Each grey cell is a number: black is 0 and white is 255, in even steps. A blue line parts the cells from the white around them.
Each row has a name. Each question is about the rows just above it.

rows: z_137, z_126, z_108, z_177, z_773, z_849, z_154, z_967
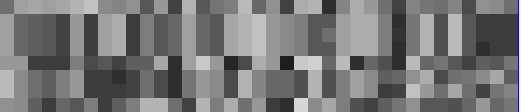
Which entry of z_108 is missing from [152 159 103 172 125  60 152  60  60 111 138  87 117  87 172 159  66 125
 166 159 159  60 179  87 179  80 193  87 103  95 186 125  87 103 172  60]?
[52]
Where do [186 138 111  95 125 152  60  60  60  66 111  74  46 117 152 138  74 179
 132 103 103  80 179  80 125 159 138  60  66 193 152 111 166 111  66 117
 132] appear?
z_154

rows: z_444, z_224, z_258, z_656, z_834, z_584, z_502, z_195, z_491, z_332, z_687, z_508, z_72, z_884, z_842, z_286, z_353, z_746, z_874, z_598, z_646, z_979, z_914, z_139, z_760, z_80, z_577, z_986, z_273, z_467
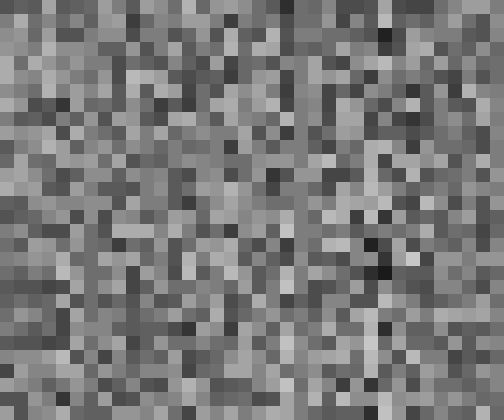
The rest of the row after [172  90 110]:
[104  69 104]
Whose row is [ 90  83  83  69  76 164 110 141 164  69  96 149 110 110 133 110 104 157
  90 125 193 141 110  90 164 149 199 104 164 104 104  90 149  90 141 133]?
z_760
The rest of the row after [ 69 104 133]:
[104  96 178 104]
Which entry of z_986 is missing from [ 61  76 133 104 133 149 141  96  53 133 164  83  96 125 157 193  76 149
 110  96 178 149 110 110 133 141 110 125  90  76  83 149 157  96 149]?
[118]

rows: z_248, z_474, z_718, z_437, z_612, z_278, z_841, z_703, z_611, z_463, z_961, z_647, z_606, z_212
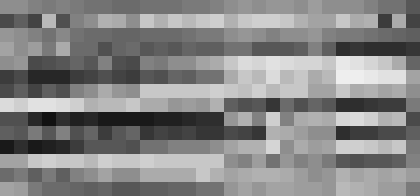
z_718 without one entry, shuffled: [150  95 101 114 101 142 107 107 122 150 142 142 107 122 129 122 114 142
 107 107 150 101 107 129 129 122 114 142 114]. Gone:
[136]
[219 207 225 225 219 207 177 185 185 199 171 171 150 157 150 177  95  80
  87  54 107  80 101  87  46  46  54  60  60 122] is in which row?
z_703
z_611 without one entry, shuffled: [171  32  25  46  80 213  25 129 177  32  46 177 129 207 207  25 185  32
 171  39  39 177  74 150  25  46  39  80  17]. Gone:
[219]
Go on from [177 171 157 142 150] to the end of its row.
[177 163 171 163 171 157]
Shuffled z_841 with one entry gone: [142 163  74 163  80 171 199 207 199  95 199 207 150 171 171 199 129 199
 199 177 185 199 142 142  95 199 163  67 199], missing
[191]

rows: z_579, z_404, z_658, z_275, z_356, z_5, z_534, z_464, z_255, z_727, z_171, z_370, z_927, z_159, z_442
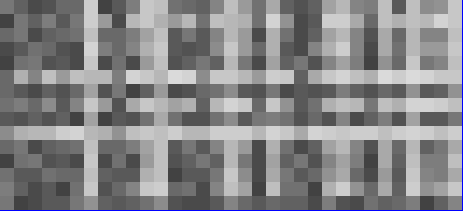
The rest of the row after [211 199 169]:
[211 205 199 205 205 191 205 211 205 191 205]
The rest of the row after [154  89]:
[199 132 125 169]

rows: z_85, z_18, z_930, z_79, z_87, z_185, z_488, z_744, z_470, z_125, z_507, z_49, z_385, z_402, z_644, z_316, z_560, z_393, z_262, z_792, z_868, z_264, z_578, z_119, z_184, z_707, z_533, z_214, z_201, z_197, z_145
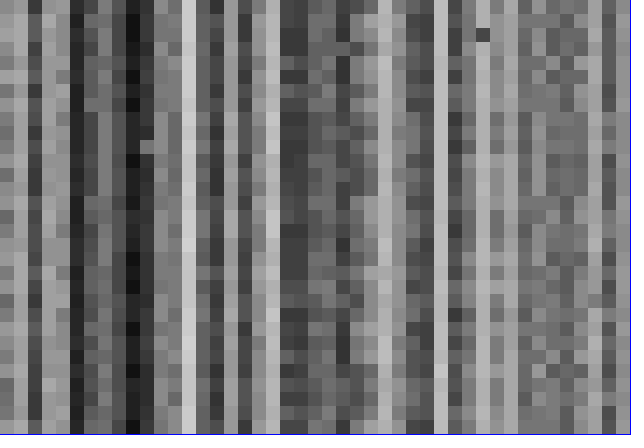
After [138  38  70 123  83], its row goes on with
[ 38 117 138 104 203 117  64 168  83 123 196  57  57  83  91  70  97 138
 176 138 117  77 188  57  97 176 110 152  91 138 117 117 110 168 123 138]
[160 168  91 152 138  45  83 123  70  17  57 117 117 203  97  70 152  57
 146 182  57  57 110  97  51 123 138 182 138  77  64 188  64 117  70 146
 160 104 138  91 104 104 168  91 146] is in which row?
z_930
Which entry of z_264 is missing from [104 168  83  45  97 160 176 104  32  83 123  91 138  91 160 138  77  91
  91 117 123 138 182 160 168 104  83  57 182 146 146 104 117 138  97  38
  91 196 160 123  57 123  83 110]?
[131]
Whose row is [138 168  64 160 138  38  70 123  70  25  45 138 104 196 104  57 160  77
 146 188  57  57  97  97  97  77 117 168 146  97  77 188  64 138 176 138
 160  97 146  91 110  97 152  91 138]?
z_79

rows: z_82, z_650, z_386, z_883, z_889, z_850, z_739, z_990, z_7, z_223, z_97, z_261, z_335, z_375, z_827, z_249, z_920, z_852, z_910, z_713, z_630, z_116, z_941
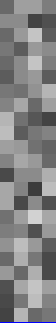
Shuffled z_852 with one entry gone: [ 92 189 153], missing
[146]
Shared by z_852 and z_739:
[146]
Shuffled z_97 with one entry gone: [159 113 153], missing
[99]
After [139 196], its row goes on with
[125]

